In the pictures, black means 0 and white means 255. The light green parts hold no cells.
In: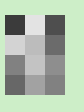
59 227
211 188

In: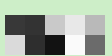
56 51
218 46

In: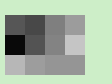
86 72
9 83

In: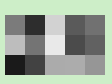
123 45
189 116

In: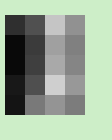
47 80
9 59

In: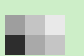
158 196
45 169

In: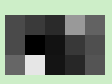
74 58
74 0

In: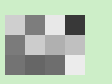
207 125
123 204
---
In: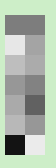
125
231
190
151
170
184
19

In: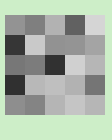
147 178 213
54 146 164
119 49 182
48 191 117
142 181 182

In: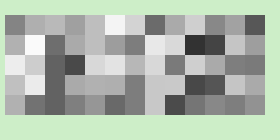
132 185 190 211 170 136 87
177 110 190 125 217 68 158
237 98 216 183 122 170 122
192 98 177 125 201 85 170
177 98 150 125 75 136 146

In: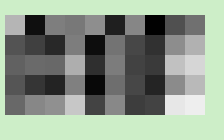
181 126 142 134 80
83 40 13 71 141
97 104 47 66 193
85 35 8 71 139
104 144 67 61 231

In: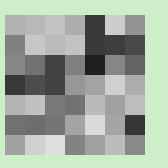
178 195 58 147
129 187 58 73
135 66 31 99
56 67 163 172
179 121 186 189
113 117 218 54
162 222 160 137

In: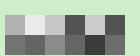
177 199 203
115 139 59

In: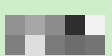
146 140 242
127 122 116
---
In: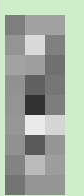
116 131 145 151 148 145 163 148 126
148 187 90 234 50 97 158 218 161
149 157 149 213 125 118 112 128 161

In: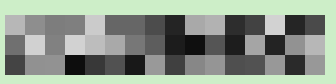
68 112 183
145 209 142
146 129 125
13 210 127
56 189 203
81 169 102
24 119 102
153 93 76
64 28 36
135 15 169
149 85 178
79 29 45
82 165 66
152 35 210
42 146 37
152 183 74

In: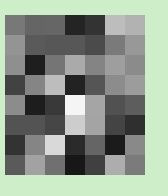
90 51 83 140 66 143 148 120
162 133 83 29 133 30 90 101
112 217 70 57 189 117 87 102
23 42 205 245 34 170 87 36
64 101 164 165 85 132 75 51
173 27 68 81 140 158 122 189
123 137 47 93 156 139 152 178

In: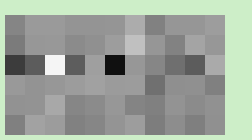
128 146 153 60 123 133
162 147 147 92 151 154
156 168 151 245 152 154
129 134 156 93 139 148
134 139 161 159 144 148
148 151 155 16 157 149
157 132 156 151 192 172
125 128 112 134 150 129
141 147 143 111 130 150
127 139 144 92 164 150
144 145 128 170 151 157

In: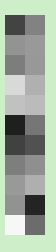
247 146 153 126 65 31 193 217 125 147 67
108 36 175 143 81 118 187 176 152 153 130

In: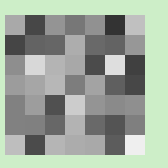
190 129 129 156 142 69 169
75 128 157 166 216 99 71
181 103 80 183 180 102 148
172 179 204 125 168 173 119
169 105 148 163 75 105 145
92 84 138 95 222 99 51
239 127 143 71 64 151 192
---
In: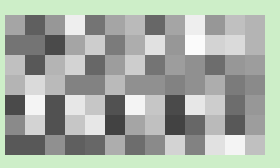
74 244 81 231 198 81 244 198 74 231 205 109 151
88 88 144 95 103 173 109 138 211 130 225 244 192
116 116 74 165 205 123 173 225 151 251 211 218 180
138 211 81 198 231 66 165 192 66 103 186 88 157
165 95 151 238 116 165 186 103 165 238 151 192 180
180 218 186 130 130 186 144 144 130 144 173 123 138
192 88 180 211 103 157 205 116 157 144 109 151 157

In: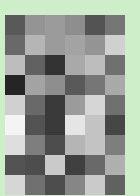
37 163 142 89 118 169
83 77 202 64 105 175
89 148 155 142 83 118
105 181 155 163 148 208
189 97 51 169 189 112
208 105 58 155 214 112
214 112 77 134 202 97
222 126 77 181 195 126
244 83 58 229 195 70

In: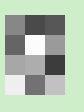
101 252 154
135 74 87
167 173 60
239 114 193

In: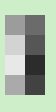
156 107
170 66
211 86
232 44

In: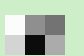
212 12 171
252 143 115

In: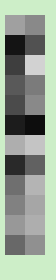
20 81
28 13
41 97
62 210
75 137
89 123
104 144
111 180
129 166
152 174
160 137
174 196
